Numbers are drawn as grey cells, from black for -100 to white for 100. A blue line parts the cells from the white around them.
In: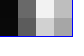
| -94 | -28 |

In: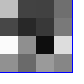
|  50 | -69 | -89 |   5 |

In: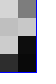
| 67 | 57 |

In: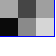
| 31 |  8 |

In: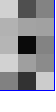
| 64 | 28 |  3 |

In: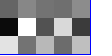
| -21 | 100 |  44 |

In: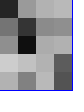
| -71 | -59 |  35 | -28 |

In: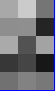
| 32 | 12 | 28 |
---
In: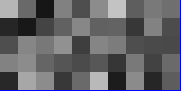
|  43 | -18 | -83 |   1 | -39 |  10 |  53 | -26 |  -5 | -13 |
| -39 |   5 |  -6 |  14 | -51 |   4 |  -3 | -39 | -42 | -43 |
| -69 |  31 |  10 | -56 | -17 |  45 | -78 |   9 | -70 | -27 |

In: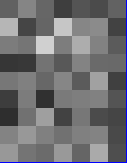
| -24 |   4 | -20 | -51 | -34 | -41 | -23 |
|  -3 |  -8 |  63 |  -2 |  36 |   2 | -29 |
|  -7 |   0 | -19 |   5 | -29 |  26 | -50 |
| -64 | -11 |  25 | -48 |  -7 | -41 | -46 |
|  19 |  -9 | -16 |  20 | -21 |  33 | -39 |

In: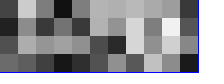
| -47 |  60 |  -2 | -87 |  -1 |  41 |  38 |  45 |  33 |  23 | -55 |
| -37 |  36 |  17 |  26 |  13 | -40 | -67 |  68 |  13 |  63 |   6 |

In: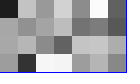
| -77 |  53 |  20 |  65 |  10 |  97 | -24 |
|  32 |  43 |   9 | -23 |  54 |  55 |  36 |

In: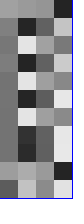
|  26 |  21 |  17 | -72 |
|  -7 |  79 |  26 |  -5 |
| -10 |  79 |  25 |   7 |
| -10 |  79 |  25 |   8 |
| -10 | -66 | -25 |  82 |
| -28 |  52 |   9 |  77 |

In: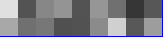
|  76 | -35 |   6 |  16 | -35 |  18 | -12 | -58 | -32 |
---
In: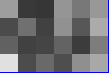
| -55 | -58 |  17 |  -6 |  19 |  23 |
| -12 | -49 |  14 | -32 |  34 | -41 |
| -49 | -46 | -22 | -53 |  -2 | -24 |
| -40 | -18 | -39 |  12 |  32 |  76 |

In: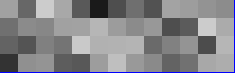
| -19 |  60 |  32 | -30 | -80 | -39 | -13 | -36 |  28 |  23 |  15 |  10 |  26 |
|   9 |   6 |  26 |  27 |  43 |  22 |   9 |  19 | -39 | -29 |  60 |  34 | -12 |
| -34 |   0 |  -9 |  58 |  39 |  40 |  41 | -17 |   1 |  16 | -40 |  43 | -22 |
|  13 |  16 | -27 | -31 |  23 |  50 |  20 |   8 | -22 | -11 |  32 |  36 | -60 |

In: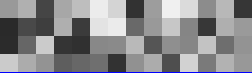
|  38 | -46 |  31 |  49 |  85 |  66 | -61 |  23 |  88 |  72 |  10 |  44 | -58 |  20 |
| -43 | -51 |  37 | -54 |  78 |  84 | -18 |  20 |  56 |   4 | -57 |  37 |  21 | -67 |
| -20 |  59 | -59 | -62 |   7 |   8 |  45 | -33 |  12 |   5 |  53 | -14 |  15 | -66 |
|  35 |  15 | -26 | -19 | -13 | -61 |  14 |  35 | -39 |  65 |  -4 |  40 |  19 |  59 |

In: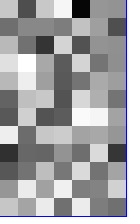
| -39 |  57 |  93 | -95 |  18 |  15 |  56 |
|   7 |   7 |  -2 |  52 |  25 | -38 | -13 |
| -11 | -59 |  66 | -36 |  15 |  13 |  45 |
| 100 |  32 | -29 |  66 |  -9 |  12 |  76 |
|  87 |  25 | -30 |  -9 |  33 |  24 |  44 |
|  50 |  57 | -35 |  69 |  37 |  -9 | -22 |
|  63 | -35 | -28 |  96 |  92 |  28 | -31 |
| -15 |  56 |  60 |  28 |  32 |  18 |  87 |
| -19 | -21 |  15 | -14 |  71 | -58 | -62 |
| -10 |  49 |  -7 |  71 | -10 |  29 | -32 |
|  84 |  26 |  88 |  -1 |   3 |  64 |  18 |
|  29 |  84 | -12 |  85 |  -2 | -12 |  55 |

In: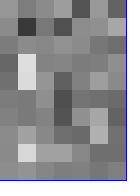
|  -2 |   9 |  23 | -34 |  20 | -22 |  18 |
| -55 |  -6 | -37 |  10 |  13 |  31 |   9 |
|   9 |   6 |  14 |   9 |  -7 | -14 |  -3 |
|  74 |   3 |   4 |  -3 |  -1 |  12 | -19 |
|  72 |  17 | -25 |   1 |  24 |   8 | -12 |
|  -4 |  12 | -38 |  -9 | -12 | -16 |  -3 |
|  -4 |   3 | -35 |  13 |  30 | -22 |   1 |
|  26 |   7 | -14 | -17 |  38 | -11 |   9 |
|  69 |  26 |  26 |   6 | -13 | -13 |   8 |
|  15 |   5 |  -1 |   0 |  -7 |   0 |  10 |

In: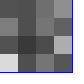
| -38 | -13 |  12 | -36 |
| -38 |  -8 | -24 |  -2 |
| -55 | -41 |  36 | -36 |
| -38 |  -8 | -33 |  71 |
